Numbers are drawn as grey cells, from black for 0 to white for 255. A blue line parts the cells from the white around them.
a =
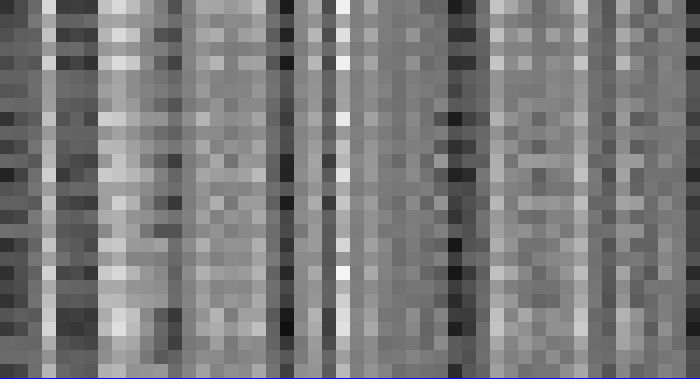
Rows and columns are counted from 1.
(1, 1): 49
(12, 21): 37
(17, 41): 121
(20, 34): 58
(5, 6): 67
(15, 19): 156
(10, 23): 147
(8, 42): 155
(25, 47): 112
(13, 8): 202
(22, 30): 114
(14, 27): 134
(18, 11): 151
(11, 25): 193
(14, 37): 129
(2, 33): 68
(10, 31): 118
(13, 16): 157
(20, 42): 188
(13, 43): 121
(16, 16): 129
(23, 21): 26
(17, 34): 81
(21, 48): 116
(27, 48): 130
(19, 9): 170
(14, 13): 109
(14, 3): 116
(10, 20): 109
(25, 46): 145
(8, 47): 115
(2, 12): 128
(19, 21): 72
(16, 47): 110
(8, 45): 144
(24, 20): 99
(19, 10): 132
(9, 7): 70
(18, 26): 126
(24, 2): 74

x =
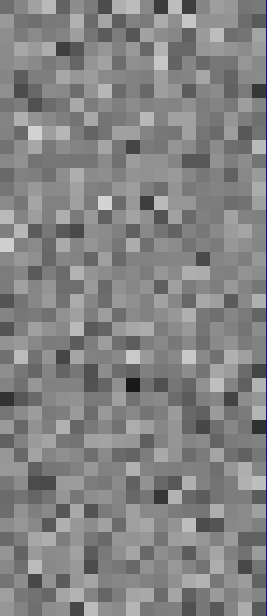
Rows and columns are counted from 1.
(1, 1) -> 110
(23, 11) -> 130
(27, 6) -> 119
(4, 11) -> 103
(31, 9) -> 114
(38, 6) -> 151
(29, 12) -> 138
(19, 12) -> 131
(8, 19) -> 132
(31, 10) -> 173
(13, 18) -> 136
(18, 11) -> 112
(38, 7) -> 141
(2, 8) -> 164
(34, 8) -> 129
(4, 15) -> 150
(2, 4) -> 121
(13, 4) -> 113
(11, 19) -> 186
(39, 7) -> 119
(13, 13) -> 154
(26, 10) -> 201
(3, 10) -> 86
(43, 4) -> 103
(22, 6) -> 171
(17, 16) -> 137
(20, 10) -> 137
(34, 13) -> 126
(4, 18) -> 140
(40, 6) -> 162
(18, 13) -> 140
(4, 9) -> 129
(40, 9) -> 143
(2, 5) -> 122
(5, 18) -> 150
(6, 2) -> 93
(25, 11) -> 126
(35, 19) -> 190
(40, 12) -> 142

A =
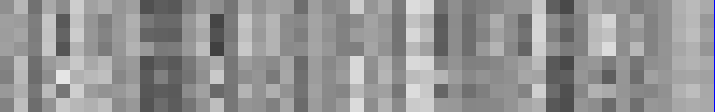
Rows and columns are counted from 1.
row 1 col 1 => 143
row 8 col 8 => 189
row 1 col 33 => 143
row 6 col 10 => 151
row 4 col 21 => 138
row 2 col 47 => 130
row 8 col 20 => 128
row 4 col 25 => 128
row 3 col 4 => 194
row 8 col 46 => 111
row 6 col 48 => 152
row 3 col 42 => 131
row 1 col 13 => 88
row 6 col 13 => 99
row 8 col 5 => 199
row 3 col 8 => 132
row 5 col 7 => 168
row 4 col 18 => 200
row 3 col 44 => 193
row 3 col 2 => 165
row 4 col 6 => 180
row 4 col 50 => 177
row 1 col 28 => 170
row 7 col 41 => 80
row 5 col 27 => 144
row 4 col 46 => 184
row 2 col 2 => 156
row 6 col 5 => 229
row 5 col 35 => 129
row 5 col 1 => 134
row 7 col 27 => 155
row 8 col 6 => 183
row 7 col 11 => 87
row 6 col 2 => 185
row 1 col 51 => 170
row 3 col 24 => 144
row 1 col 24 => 136
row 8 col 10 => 152

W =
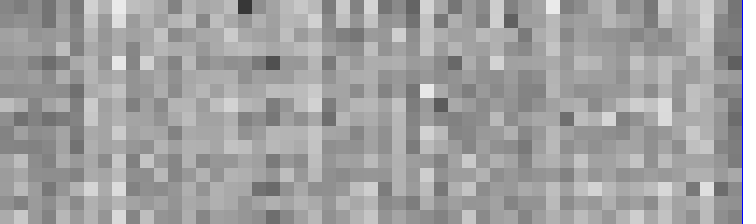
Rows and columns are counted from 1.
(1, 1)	134
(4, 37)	145
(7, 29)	155
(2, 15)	135
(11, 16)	166
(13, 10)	143
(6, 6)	143
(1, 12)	170
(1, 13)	130
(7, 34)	127
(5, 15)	139
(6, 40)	179
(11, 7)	175
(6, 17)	175
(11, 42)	156
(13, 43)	149
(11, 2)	132
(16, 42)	187
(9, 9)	177
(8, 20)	125
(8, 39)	145
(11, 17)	194
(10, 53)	122
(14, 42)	191
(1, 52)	159
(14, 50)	120
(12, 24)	150
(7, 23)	201
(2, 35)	129
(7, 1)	140
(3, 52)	133
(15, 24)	151
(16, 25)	157
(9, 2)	113
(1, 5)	155
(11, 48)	165
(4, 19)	178
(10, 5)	164
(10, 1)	131
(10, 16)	166

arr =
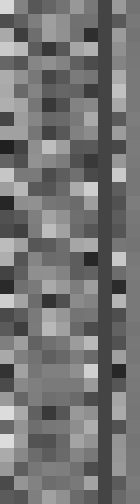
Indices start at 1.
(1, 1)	216
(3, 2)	62
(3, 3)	110
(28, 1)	75
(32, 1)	220
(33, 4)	93
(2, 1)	78
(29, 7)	76
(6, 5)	88
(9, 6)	121
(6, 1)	172
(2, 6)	113
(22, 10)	121
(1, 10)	115
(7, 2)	105
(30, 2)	169
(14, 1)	158
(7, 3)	132
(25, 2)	158
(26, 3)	114
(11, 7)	90
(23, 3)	122
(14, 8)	68
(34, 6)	113
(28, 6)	122
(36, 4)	161
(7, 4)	94
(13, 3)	122
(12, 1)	99
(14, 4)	85
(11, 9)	72
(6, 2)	146
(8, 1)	175
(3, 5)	145
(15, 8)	68
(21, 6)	125
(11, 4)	190
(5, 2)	85

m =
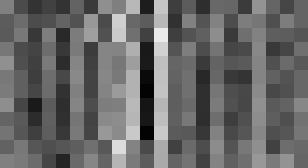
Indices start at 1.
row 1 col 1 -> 128
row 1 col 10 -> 184
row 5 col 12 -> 191
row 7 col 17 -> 78
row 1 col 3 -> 51
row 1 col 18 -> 59
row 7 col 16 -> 118
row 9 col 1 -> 100
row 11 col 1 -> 98
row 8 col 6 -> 133
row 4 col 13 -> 84
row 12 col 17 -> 96
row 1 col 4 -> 65
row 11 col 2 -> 120
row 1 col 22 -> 100
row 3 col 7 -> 159
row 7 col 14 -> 112
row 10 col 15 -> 55
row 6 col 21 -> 83
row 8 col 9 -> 127
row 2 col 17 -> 77
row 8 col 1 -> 142
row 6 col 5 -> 72
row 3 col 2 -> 120
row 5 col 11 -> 26
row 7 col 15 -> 47
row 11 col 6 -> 94
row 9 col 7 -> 67
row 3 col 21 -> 93
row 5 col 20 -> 80
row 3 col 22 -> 85
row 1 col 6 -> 99
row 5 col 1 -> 144
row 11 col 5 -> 86
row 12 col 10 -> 122
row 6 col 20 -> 97
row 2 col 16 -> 130
